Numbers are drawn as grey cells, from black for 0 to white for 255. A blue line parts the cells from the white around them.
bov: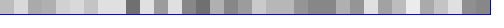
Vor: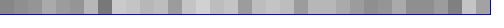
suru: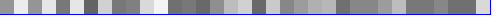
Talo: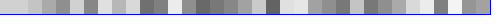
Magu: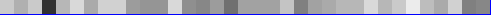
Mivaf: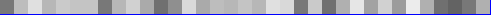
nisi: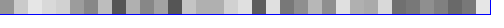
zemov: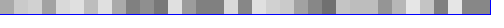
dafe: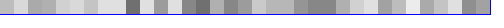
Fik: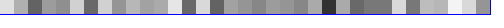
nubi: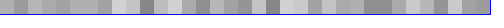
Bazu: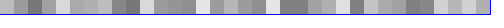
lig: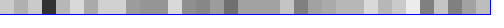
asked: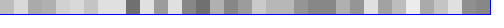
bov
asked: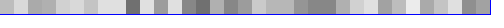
dafe
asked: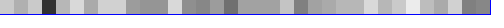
Magu

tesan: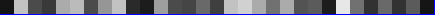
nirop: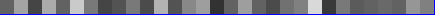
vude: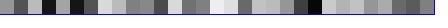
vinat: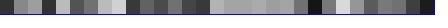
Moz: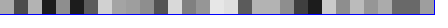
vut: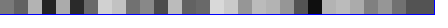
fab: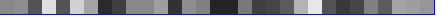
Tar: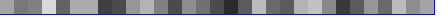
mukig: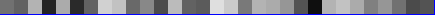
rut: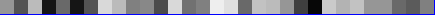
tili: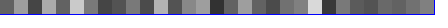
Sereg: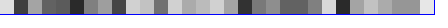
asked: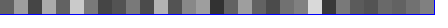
tili
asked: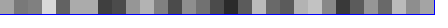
Tar
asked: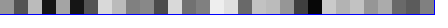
vude

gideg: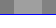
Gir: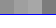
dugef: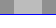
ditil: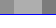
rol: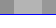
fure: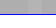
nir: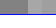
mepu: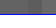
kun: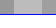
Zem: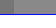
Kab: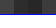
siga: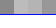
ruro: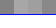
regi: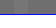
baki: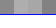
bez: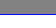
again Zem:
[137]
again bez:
[130]
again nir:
[130]
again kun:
[188]
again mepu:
[99]
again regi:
[111]
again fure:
[174]

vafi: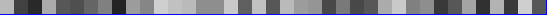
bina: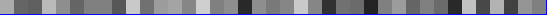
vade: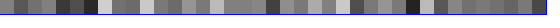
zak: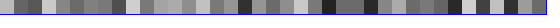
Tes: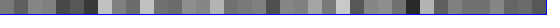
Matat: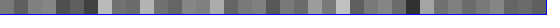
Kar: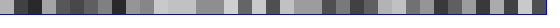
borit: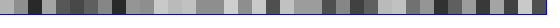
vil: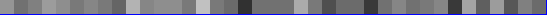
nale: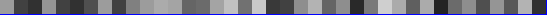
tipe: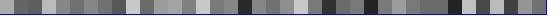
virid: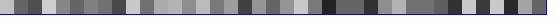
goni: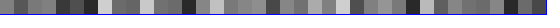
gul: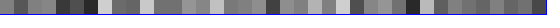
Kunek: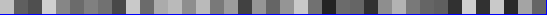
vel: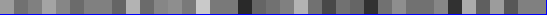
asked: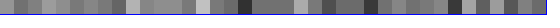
vil
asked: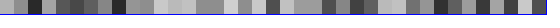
borit
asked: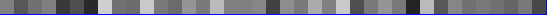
vade
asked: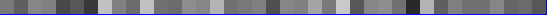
Tes

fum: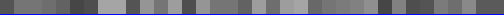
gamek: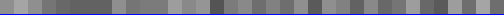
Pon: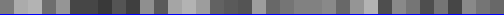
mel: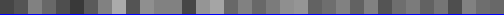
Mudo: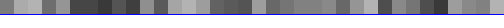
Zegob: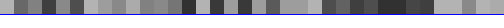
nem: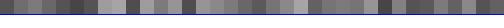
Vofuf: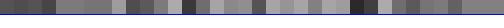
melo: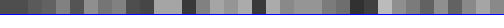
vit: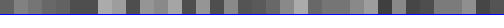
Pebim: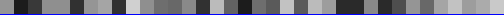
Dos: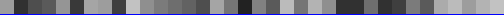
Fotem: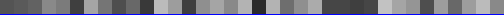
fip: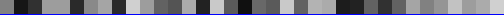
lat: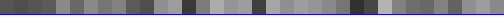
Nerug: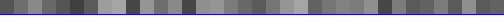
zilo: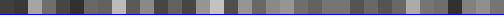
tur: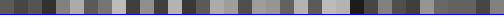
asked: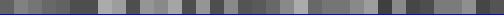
vit
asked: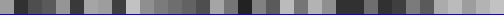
Dos
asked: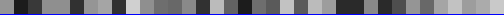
Pebim
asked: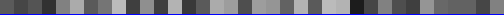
tur

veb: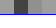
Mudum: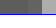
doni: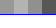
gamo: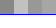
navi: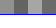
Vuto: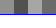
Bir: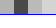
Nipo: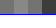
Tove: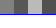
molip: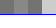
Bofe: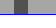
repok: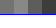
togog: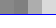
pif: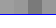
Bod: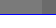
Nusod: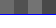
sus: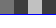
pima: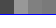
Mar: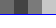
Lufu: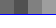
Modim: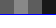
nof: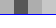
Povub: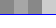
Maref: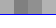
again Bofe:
[166]
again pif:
[152]
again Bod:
[122]

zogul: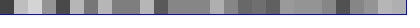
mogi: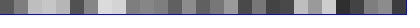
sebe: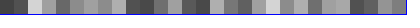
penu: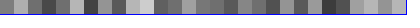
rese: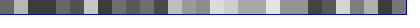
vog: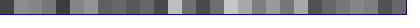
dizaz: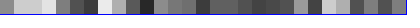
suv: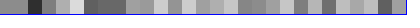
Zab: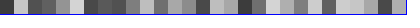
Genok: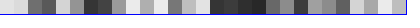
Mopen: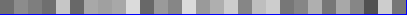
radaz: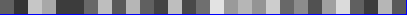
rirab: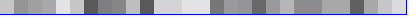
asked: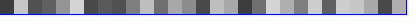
Zab
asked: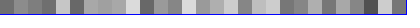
Mopen
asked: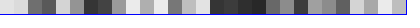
Genok

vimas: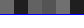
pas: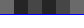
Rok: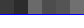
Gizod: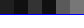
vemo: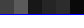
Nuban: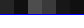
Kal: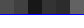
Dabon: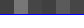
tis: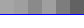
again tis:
[159]
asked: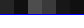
Nuban
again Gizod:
[16]
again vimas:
[31]
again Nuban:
[16]
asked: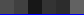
Kal
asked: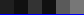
Gizod

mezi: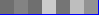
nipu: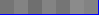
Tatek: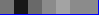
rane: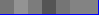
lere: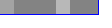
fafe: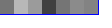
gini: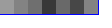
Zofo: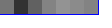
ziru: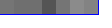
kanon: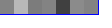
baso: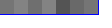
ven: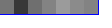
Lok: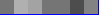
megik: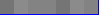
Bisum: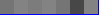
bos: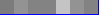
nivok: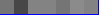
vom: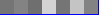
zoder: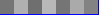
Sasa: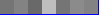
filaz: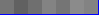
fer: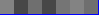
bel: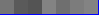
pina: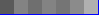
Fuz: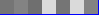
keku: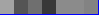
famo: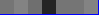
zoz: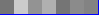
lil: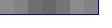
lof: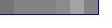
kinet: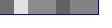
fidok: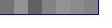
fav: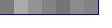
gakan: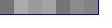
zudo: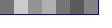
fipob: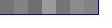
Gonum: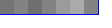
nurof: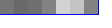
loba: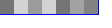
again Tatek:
[139]
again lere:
[131]

